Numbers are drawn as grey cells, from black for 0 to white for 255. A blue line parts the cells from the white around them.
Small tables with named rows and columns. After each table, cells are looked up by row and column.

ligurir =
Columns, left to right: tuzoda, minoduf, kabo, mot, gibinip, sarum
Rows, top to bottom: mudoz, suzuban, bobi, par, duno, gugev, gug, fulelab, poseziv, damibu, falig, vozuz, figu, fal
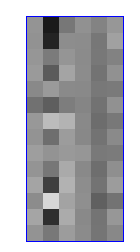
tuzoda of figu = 165
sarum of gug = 120
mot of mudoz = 145
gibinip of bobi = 120
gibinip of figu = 116
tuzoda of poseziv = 158
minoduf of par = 91
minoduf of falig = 63
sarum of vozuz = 115
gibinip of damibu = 110
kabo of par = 164
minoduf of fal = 120
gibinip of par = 115
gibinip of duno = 120
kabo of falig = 178
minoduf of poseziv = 147
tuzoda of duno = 137
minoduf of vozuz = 215
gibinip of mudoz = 131

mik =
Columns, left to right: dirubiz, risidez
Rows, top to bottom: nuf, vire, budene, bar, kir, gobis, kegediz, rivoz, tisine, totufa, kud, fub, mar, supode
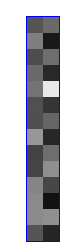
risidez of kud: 71
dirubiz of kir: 115
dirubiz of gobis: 80
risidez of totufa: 143
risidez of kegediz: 101
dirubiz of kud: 133
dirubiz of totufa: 68
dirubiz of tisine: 66
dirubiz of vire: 127
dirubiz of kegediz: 79
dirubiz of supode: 85
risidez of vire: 25
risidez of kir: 232
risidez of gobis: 53
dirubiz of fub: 138
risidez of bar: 40
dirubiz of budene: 77
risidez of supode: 38
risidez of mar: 144
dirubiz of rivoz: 151
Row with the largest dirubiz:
rivoz

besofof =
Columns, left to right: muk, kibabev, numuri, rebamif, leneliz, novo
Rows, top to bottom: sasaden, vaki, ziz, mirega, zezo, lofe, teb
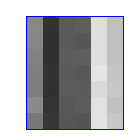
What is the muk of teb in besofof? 121
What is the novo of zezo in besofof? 199
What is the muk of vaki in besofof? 134
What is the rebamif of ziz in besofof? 94
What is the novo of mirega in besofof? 196
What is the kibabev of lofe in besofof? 52

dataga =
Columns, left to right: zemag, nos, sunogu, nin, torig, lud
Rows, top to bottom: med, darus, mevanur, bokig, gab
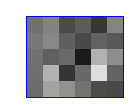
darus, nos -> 135
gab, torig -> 76
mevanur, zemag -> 113
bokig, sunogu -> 52
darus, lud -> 88
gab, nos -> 163
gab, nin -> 114
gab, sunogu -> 145
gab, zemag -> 108
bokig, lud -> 99
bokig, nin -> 105
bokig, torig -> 222
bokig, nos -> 178
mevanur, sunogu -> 106

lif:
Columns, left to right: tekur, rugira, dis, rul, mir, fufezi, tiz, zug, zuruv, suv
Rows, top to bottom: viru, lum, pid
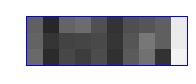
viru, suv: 234
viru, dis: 100
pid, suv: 243
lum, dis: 67
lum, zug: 119
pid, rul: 61
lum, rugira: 53
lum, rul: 69
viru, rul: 108
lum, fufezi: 53
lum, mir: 73
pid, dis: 71

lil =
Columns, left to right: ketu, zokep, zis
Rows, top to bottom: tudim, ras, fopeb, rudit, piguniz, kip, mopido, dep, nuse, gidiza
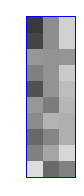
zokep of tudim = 142
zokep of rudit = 147
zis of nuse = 215
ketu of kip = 151
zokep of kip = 124
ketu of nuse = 128
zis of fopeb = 149
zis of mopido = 175
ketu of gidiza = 221
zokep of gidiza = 105
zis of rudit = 202
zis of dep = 175
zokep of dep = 133
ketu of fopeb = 151
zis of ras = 209
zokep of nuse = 165
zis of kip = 182
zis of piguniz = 189
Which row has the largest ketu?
gidiza

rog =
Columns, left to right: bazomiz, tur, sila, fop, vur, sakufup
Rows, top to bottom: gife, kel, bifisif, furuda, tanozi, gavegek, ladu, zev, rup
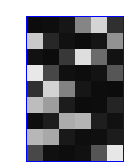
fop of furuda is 13
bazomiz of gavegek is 189
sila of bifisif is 56
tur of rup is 16
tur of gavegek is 157
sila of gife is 22
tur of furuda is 71
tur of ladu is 29
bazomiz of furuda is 232
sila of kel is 17
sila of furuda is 16
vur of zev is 15

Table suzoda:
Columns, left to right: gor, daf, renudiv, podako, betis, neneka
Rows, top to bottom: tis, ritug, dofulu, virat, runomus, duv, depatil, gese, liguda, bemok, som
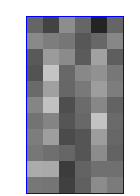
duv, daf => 193
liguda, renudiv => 102
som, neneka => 123
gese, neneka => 103
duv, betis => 135
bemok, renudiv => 60
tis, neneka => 101
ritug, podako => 87
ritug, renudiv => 118
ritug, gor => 137

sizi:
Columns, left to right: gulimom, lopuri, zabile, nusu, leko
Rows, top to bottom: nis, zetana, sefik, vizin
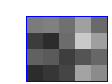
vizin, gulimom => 44
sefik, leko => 103
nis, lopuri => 128
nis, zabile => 112
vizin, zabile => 69
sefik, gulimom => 97

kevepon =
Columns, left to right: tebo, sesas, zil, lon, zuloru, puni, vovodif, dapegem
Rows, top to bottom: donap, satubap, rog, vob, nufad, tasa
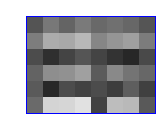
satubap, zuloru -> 134
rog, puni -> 51
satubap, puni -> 149
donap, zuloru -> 105
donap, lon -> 122
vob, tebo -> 99
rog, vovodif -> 39
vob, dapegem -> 103
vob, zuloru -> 91
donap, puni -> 112
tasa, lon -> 225
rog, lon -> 85
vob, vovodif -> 116
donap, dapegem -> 85
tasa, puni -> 189
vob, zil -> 145
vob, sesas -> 142
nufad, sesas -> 40
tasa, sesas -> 212
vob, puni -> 137
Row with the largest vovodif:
tasa

